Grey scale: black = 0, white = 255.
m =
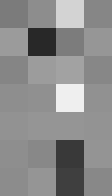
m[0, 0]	123
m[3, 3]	145
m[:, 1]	[141, 40, 156, 144, 149, 136, 149]
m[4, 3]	147
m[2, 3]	135
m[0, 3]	134
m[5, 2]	57
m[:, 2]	[211, 124, 162, 239, 149, 57, 63]
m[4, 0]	146

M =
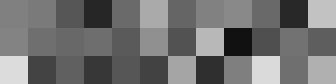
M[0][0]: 128
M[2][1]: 67
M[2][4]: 86
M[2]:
[220, 67, 96, 55, 86, 66, 165, 47, 127, 218, 111, 176]
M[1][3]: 110
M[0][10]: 40
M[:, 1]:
[122, 111, 67]
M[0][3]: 38
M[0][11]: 194
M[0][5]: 170
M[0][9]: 105

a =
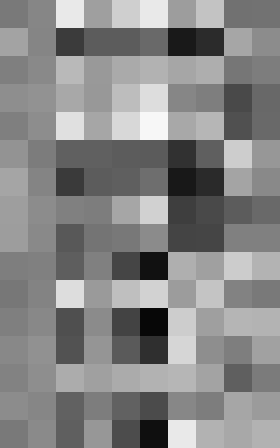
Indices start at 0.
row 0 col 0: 121
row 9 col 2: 94
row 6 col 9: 137
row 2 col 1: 137
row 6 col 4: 95
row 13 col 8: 95
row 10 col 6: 156
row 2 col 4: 170
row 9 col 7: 160
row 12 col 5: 47
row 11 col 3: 139
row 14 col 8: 166
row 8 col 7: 69
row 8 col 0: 157
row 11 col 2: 79
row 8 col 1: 137
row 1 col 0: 163
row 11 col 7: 159
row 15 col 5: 15
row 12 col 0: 136
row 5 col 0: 147
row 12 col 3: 149
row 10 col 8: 130
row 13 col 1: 142
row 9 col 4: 69
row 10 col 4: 191
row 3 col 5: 221
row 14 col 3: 125
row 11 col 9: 179
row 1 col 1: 133
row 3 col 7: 126
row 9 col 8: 204
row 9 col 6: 175
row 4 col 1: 141
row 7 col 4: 166
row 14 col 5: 75
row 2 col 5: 178

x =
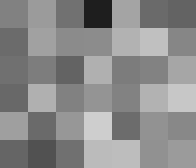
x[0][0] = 129
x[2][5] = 130
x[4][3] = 206
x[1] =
[107, 161, 139, 140, 178, 192, 134]
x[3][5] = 178
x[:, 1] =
[155, 161, 125, 176, 106, 81]
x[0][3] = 30
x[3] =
[104, 176, 129, 148, 130, 178, 199]
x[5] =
[101, 81, 112, 187, 189, 145, 155]
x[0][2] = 113
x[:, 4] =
[164, 178, 124, 130, 108, 189]
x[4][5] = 146

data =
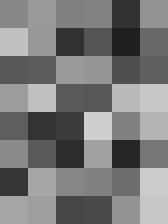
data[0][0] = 135
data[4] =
[94, 51, 60, 207, 129, 181]
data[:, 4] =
[50, 32, 78, 185, 129, 39, 109, 146]
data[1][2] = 50
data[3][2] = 89
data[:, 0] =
[135, 192, 88, 156, 94, 138, 54, 166]
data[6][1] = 167
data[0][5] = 146
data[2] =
[88, 92, 155, 150, 78, 95]
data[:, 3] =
[130, 85, 150, 88, 207, 161, 129, 74]
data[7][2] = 71

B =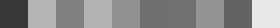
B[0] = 55
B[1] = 181
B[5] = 110

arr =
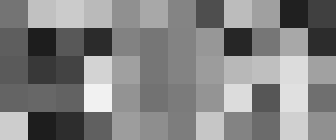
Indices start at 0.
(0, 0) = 116
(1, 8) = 38
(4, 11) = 144
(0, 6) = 132
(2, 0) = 90
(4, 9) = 107
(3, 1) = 103
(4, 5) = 142
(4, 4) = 157
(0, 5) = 168
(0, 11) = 64
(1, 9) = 118
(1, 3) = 43
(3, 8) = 220
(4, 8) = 131
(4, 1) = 29
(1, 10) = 168
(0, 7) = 78

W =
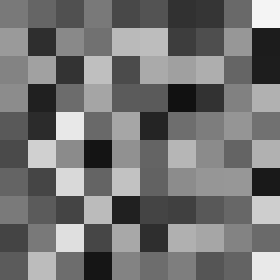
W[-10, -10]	121
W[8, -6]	168
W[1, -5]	189
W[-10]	[121, 101, 80, 121, 72, 83, 49, 53, 105, 244]
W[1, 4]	186
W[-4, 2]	217
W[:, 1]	[101, 46, 161, 32, 43, 208, 69, 91, 121, 188]
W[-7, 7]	50
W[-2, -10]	68
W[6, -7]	100
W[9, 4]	131
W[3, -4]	17
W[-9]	[154, 46, 137, 113, 186, 189, 61, 78, 151, 28]
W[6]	[100, 69, 217, 100, 194, 98, 140, 150, 151, 25]
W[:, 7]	[53, 78, 174, 50, 125, 139, 150, 88, 166, 85]
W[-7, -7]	165
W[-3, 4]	32
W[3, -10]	140
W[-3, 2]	68
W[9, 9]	233
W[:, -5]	[83, 189, 170, 90, 36, 100, 98, 68, 46, 109]
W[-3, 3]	187

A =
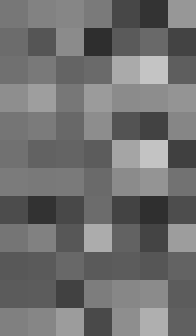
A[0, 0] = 119
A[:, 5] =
[51, 105, 196, 141, 66, 195, 148, 47, 68, 86, 139, 175]
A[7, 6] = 77
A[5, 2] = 100
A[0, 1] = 130
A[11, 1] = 134
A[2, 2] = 100
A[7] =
[76, 50, 72, 108, 67, 47, 77]
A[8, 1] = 129
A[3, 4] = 139
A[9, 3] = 90
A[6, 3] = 106
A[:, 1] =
[130, 85, 121, 158, 123, 98, 121, 50, 129, 90, 92, 134]
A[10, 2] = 65
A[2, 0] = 112
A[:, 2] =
[134, 139, 100, 119, 104, 100, 122, 72, 87, 104, 65, 156]
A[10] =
[91, 92, 65, 125, 135, 139, 92]
